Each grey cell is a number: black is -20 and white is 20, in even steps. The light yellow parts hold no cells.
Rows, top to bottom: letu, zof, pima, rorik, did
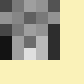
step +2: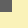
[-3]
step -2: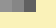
[ 1 -1 -7]
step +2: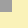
[7]
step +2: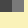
[-7  1]
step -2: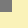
[-3]

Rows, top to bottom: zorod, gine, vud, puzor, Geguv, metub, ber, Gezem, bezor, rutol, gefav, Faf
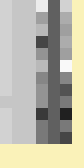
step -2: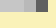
[ 9  9  7 -7]
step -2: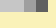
[ 9  9  3 -7]
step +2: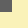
[-3]

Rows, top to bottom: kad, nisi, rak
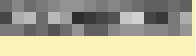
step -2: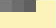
[-3 -5 -7]
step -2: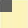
[-7]
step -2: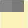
[-1 -3]
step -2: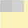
[ 9 11]
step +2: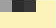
[  7 -11  -9]
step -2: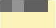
[-5  1 -7 -7]

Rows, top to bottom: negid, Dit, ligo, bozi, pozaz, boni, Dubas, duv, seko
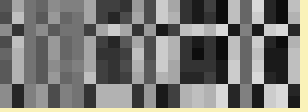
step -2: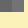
[-6 -4]
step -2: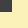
[-12]
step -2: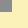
[0]

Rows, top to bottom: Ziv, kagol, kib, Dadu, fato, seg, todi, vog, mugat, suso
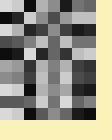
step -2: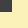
[-12]
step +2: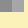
[4 8]
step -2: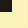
[-18]
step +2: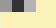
[  6 -10  10]
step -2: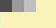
[-10   2   8]
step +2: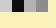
[ 14 -16  10   4]
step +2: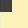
[-8]

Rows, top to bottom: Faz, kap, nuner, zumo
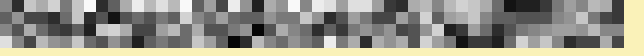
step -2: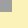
[3]
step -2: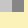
[ 9 -1]

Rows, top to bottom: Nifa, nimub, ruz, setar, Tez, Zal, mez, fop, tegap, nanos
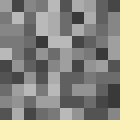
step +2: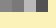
[ 3  1 11 -5]
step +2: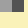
[ 7 -5]
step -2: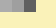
[ 5  3 -7]
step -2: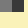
[ -3 -13]
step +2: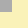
[9]
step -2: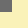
[-5]

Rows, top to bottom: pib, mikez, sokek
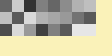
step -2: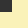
[-14]
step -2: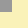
[2]
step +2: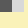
[-4 16]
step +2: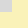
[16]
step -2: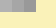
[6 4 2]
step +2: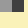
[ 6 -8]

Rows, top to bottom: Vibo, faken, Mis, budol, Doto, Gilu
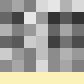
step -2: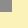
[0]
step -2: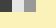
[-12  14   2]
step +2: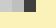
[14 12 -8]
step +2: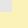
[18]
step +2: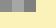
[4 8 2]
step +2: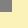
[2]
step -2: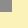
[0]

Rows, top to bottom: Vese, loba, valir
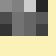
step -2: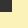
[-14]
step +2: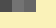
[-6  0 -2]

